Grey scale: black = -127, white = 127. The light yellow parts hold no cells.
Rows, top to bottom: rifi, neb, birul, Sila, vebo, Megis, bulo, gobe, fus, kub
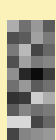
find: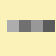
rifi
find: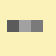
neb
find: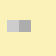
bulo

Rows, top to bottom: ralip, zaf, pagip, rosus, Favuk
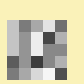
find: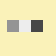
zaf
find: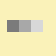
Favuk
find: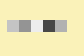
zaf
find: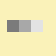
ralip
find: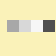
Favuk
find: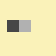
zaf

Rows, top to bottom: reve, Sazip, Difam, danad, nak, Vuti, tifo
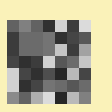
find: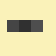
nak
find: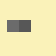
Vuti
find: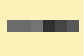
Sazip
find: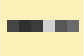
danad
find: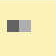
tifo
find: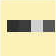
danad
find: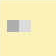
tifo

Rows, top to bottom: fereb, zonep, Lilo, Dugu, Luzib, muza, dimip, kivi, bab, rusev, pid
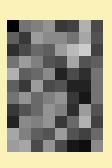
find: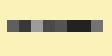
muza
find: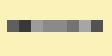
zonep
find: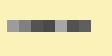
Dugu

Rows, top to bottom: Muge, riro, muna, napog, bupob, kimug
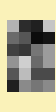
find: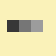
muna
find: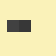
muna

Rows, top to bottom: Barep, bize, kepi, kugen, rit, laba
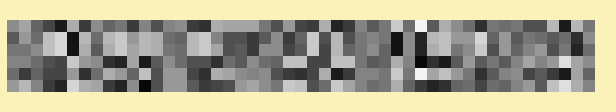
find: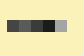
rit
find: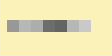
bize

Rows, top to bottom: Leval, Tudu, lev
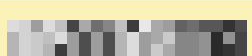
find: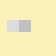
Leval
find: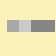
Tudu

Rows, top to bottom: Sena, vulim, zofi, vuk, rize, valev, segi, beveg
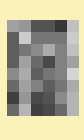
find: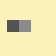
segi
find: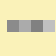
zofi
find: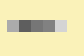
rize
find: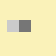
vulim
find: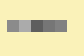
rize

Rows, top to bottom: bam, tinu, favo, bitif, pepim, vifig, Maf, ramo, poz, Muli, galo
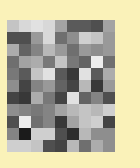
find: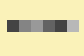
vifig
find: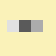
pepim
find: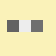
bitif
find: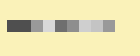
tinu
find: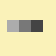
Maf

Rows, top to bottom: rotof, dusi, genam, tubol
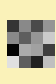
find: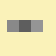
dusi
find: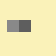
dusi
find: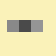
rotof

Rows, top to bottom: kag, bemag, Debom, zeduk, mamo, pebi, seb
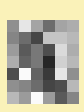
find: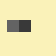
mamo
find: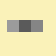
seb

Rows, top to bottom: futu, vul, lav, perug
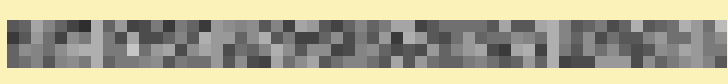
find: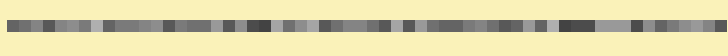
perug
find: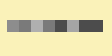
vul
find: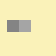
lav

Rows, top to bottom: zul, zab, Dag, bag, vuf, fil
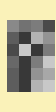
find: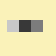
Dag
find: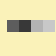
fil
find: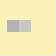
fil

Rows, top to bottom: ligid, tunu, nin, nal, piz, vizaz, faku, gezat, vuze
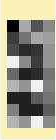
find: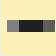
gezat
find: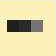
piz
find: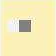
vizaz

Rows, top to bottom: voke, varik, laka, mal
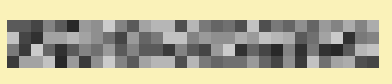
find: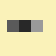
voke
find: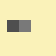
voke
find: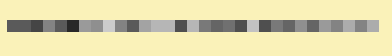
voke
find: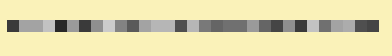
mal
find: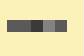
laka
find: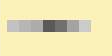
varik

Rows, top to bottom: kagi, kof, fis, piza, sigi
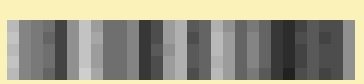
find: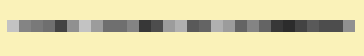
piza
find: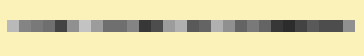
kagi

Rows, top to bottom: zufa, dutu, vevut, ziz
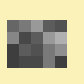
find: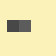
dutu
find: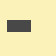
ziz
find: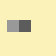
zufa
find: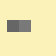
zufa
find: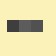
vevut

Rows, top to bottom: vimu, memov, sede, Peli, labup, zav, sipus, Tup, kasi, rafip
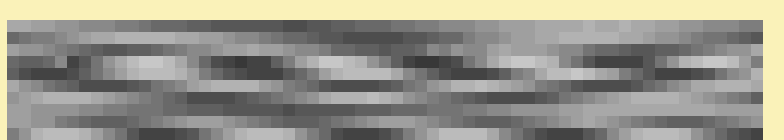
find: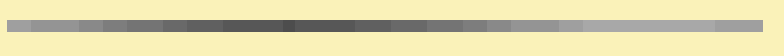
Tup
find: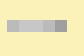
Peli
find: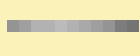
zav
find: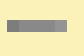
vimu
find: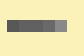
sede

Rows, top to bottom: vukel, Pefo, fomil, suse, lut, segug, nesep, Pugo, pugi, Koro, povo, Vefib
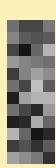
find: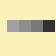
Vefib
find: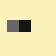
Koro
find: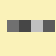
segug
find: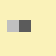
segug
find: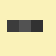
povo

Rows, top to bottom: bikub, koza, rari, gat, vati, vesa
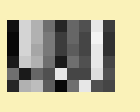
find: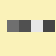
gat
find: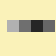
bikub
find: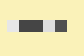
vati
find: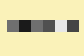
gat
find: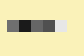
vati

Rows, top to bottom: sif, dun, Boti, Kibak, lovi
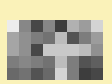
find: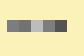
Kibak
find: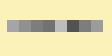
dun

